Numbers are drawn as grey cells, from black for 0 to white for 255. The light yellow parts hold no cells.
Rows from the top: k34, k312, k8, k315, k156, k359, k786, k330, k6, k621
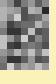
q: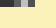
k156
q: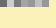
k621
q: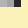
k312

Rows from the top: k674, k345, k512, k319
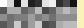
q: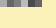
k345
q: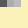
k319

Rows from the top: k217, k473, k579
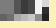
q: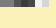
k217
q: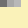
k579
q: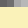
k579

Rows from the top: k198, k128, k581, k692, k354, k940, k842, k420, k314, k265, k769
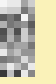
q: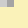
k940
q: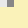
k769
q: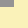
k420
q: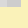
k128
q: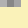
k842
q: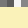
k581

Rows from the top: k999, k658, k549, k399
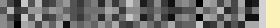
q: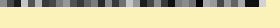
k549
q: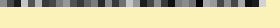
k999
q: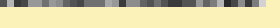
k658
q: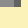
k658

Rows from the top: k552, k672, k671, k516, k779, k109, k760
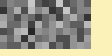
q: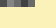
k671
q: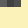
k552
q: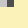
k552

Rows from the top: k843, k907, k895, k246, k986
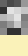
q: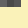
k843
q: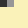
k986

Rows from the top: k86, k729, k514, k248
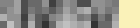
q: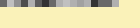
k248
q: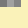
k729
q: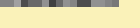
k86
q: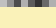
k248
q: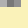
k729

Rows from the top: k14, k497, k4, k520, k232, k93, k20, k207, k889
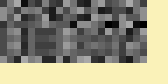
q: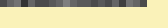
k207
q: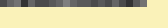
k93
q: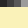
k4
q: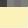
k497
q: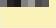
k14
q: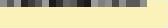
k4
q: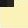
k497

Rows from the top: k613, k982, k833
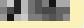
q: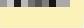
k613
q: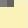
k833
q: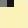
k613

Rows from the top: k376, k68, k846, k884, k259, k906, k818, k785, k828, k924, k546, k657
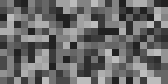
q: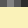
k906
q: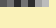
k828

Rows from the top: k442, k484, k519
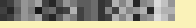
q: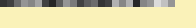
k519
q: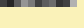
k519
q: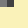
k519
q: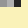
k484

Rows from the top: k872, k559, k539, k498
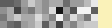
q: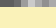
k872
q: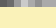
k872

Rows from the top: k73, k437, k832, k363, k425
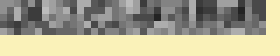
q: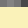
k832
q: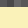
k832

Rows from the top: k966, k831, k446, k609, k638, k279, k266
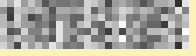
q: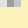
k966
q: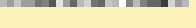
k609
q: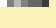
k609

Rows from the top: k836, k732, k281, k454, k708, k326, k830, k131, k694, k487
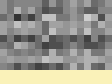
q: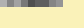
k732
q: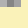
k732
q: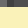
k830

